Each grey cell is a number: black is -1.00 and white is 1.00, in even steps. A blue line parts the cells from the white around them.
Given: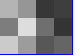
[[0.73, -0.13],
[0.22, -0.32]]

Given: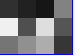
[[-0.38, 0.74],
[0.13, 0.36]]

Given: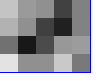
[[0.13, -0.50],
[-0.81, -0.41]]

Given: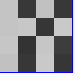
[[0.56, -0.58],
[-0.60, 0.55]]

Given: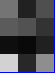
[[-0.36, -0.60],
[-0.93, -0.75]]

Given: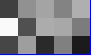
[[-0.37, 0.35],
[0.24, -0.67]]

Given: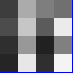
[[0.55, -0.29],
[0.19, -0.74]]
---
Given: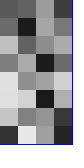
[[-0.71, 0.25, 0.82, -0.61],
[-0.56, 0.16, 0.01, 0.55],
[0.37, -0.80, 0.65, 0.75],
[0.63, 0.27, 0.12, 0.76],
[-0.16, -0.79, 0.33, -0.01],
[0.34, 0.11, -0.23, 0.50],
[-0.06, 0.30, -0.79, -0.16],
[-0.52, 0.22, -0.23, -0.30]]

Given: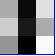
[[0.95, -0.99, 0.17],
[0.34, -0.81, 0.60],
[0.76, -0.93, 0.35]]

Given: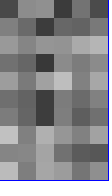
[[0.12, -0.08, 0.22, 0.30, -0.01, 0.47],
[-0.32, -0.29, -0.11, 0.29, 0.06, 0.04],
[0.27, 0.01, 0.18, 0.38, 0.00, 0.51],
[-0.12, -0.26, -0.01, -0.52, -0.21, -0.03],
[0.01, -0.16, -0.03, -0.52, -0.22, -0.13],
[0.31, 0.01, 0.49, 0.26, -0.04, 0.23],
[0.09, -0.03, 0.09, -0.56, -0.20, -0.11],
[0.42, 0.33, 0.15, 0.17, 0.04, 0.20],
[-0.05, -0.22, -0.19, -0.53, -0.17, 0.00],
[-0.41, -0.10, -0.54, 0.13, 0.10, -0.43]]

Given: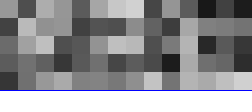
[[0.63, 0.50, 0.33, 0.41, -0.09, 0.53, 0.12, -0.06, 0.03, 0.01, 0.33, 0.19, -0.12, -0.58],
[-0.65, -0.20, -0.13, 0.33, -0.78, -0.42, -0.28, -0.45, -0.12, -0.30, -0.57, -0.25, -0.11, -0.28],
[-0.57, -0.30, -0.69, 0.41, -0.04, -0.38, 0.44, 0.50, 0.15, -0.32, -0.38, 0.50, 0.26, -0.16],
[-0.10, -0.03, 0.00, 0.31, -0.52, -0.23, 0.10, -0.38, -0.35, -0.49, 0.17, 0.14, 0.46, -0.48],
[-0.78, -0.49, -0.81, -0.29, 0.17, -0.45, 0.64, 0.56, 0.30, -0.29, 0.18, 0.36, -0.39, 0.19]]

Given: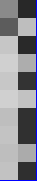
[[-0.63, 0.52],
[0.34, 0.49],
[-0.62, 0.53],
[-0.62, 0.49],
[0.52, 0.63],
[-0.60, 0.56],
[0.36, 0.63],
[-0.68, 0.55],
[0.49, -0.28],
[-0.69, 0.08]]

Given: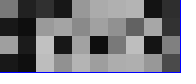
[[-0.42, 0.19, 0.37, 0.36, 0.24, 0.41, 0.14, 0.48, -0.88, -0.81],
[0.00, -0.84, 0.49, -0.05, -0.89, 0.27, -0.82, 0.51, -0.79, 0.25],
[-0.61, 0.31, -0.23, 0.14, 0.26, 0.08, 0.29, 0.21, -0.89, -0.81],
[-0.64, -0.85, 0.41, 0.38, 0.34, 0.19, -0.82, -0.62, -0.74, -0.05]]
